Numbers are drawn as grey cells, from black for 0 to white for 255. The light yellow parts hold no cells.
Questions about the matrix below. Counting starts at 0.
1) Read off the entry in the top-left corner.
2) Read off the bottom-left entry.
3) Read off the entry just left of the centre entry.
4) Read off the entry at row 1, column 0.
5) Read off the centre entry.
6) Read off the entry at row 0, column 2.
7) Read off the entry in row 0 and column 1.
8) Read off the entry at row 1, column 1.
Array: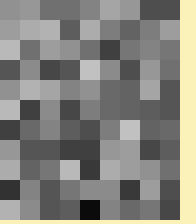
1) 145
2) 178
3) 71
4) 157
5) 125
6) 112
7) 151
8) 172

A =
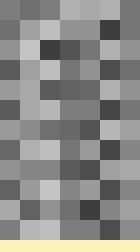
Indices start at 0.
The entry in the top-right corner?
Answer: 118
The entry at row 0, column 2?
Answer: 125
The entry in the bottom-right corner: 139
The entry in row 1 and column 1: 160
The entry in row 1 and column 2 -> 190
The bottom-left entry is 125
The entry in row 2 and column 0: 146
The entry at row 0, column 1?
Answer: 111
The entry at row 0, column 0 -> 125
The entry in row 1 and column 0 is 111

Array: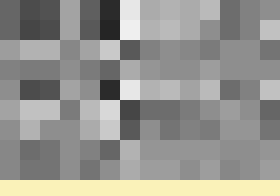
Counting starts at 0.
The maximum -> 239
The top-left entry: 102
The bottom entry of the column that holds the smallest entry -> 142
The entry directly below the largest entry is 89
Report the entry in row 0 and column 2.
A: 82
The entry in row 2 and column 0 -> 157
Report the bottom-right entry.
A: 157
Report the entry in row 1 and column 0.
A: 102
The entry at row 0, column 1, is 76
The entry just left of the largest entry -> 37
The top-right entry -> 142
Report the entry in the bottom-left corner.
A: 135
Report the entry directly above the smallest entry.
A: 43
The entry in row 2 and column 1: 178
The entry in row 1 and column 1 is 70
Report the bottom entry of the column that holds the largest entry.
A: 171

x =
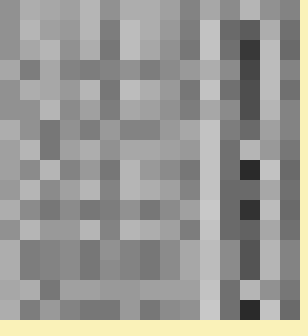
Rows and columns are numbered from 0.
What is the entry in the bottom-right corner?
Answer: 106
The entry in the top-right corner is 131
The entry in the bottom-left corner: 173
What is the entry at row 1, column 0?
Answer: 145
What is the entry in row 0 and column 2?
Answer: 167
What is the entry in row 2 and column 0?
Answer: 145
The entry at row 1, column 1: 181
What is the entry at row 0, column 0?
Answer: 145
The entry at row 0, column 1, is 173
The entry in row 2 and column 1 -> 167

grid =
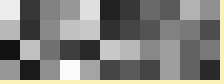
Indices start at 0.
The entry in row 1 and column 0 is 184
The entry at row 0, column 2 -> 129
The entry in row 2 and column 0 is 18
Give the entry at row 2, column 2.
113
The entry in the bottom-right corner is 41
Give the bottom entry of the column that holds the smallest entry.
151
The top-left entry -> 237
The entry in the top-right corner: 143
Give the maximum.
250
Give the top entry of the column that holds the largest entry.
151
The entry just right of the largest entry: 164
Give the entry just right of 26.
143
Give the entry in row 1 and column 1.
48

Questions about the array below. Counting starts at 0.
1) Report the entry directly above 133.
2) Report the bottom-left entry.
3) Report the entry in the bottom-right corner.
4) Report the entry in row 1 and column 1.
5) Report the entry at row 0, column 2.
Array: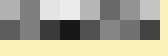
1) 105
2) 93
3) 66
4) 127
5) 228

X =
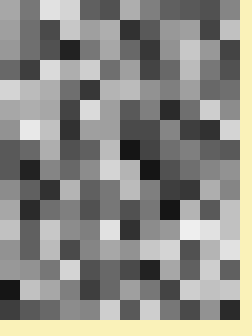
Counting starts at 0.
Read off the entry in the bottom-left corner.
62
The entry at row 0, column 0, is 167
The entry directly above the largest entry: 180
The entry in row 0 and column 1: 119
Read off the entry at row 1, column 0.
159
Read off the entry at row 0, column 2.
225
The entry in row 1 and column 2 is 74
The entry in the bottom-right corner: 42
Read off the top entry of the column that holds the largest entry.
89
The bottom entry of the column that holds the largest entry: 74
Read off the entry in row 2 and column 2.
81
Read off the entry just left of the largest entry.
152
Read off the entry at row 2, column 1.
111
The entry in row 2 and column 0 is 152
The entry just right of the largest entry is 225
